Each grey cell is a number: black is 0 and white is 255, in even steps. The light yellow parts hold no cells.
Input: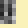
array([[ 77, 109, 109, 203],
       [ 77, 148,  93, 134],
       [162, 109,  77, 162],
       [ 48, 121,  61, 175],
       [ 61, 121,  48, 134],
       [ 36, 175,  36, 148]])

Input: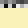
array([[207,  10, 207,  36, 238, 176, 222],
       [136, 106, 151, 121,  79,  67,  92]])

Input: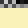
array([[165,  69, 181,  83, 165, 123, 149],
       [ 55, 208,  55, 181,   2,  29,  15]])

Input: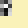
array([[132,  25, 218],
       [ 93,  11, 203],
       [106,  53, 174],
       [187, 250,  67]])

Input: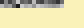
array([[186, 149, 161,  95,  28, 201, 173, 186, 149, 201, 186, 173, 161,
        149, 161, 201],
       [ 53, 137,  67, 110, 201,  95, 110,  81, 186,  81,  67, 122,  95,
         81,  53, 110]])

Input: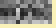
array([[179, 154, 179, 167,  60, 179, 179, 140, 194, 194, 179, 207, 140],
       [127, 115, 140, 140, 167,  60, 140, 154, 115, 100, 127,  87, 115],
       [100, 115, 127, 127, 167,  87, 127, 140, 100, 154, 115, 100, 179],
       [115, 115, 100, 115,  87, 154, 154,  60, 140, 140, 167,  87, 100],
       [ 60,  35,  87,  47, 179,  35,  47, 154,  47,  74,  60, 115, 100],
       [ 47,  60,  74,  60, 207,  47,  74,  87,  47,  74, 100, 115, 127]])

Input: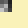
array([[196, 135,  61],
       [135, 180,  45],
       [ 88, 103,  33]])
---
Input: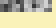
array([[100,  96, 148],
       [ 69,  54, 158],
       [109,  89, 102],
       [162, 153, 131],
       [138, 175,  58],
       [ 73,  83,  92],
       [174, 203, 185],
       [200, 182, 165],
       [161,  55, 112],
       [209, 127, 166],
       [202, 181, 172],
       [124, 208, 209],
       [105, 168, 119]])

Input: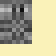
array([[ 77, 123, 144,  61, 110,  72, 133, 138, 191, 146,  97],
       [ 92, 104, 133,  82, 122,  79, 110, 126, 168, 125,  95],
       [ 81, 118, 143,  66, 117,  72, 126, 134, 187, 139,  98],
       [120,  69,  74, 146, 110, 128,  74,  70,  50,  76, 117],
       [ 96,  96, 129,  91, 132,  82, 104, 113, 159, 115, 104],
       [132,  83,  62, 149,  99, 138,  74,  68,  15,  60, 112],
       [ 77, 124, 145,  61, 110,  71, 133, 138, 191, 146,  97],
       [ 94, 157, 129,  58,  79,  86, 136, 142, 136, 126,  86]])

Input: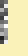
array([[ 71,  33, 181, 123, 166, 108,  64,  90, 177,  78,  91],
       [238, 136, 158, 160, 252, 125, 246,  83, 104, 235, 114]])

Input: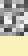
array([[160, 214, 144,  73,  95, 150, 160, 236, 191],
       [159,  60, 166, 242, 238, 187, 140,  75, 108],
       [176,  73, 131, 247, 202, 202, 138,  89, 117],
       [153, 219, 146,  82,  85, 149, 166, 234, 185],
       [104, 162, 212, 193, 214, 124, 162,  92, 174],
       [ 71, 180, 240, 161, 230,  94, 186, 109, 188],
       [225,  59,  99, 242, 224, 232, 122,  86,  76]])

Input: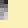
array([[180, 157, 166, 107,  85],
       [210, 202, 150, 115,  37]])

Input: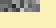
array([[110, 116,  95],
       [ 62, 119,  96],
       [137,  93,  94],
       [ 94,  40, 160],
       [ 69, 156, 149],
       [204,  75,  80],
       [129, 171, 148],
       [141,  95, 117],
       [123, 121, 139],
       [108, 109, 178]])

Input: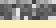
array([[149,  74,  89,  85, 172],
       [ 95,  96,  93, 104, 156],
       [ 89,  85, 112, 109, 189],
       [179, 142, 140,  63, 182],
       [200, 233, 230, 104, 121],
       [ 89,  81, 103, 117, 154],
       [221,  84, 110,  84, 156],
       [ 96,  87,  95,  99, 174],
       [ 68, 154, 126, 222,  64],
       [ 64,  88,  93, 141, 152],
       [103,  80, 103,  83, 174],
       [ 99,  99,  96, 129, 158],
       [215,  92, 111,  93, 191],
       [219, 101,  71,  82, 220]])

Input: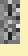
array([[127, 133, 146, 135, 103, 103, 146, 136, 144, 142, 112],
       [ 83, 170, 173,  83, 159, 136, 120, 172, 120, 112, 120],
       [120,  33,  35, 177, 100, 197, 120,  33,  51,  49, 200],
       [120, 176, 120,  99, 101, 143,  99, 176, 120, 149, 119],
       [120, 134, 159,  51, 234, 120,  51, 140, 218,  60, 120]])

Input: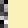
array([[ 40,   3, 200,  84,  51,  58, 115],
       [137, 245, 148,  60, 162, 181,   0]])
